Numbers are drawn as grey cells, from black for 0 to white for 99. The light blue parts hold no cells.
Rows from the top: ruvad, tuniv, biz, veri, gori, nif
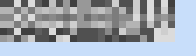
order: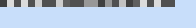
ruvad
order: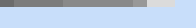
biz
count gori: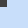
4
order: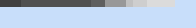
ruvad
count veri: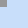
4
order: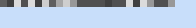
nif

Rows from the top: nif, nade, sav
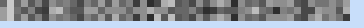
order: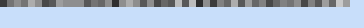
sav
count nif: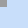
6
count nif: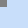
4

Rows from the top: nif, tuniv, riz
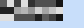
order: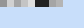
tuniv
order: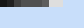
riz

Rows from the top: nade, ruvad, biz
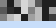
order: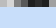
ruvad
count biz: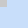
0
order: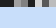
nade

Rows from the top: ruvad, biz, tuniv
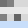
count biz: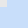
4
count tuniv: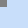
1
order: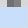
ruvad

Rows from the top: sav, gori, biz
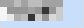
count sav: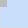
3
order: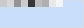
biz
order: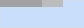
sav
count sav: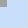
6
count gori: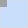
1

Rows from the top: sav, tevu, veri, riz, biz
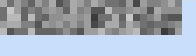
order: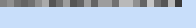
veri
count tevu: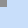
8
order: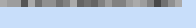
riz

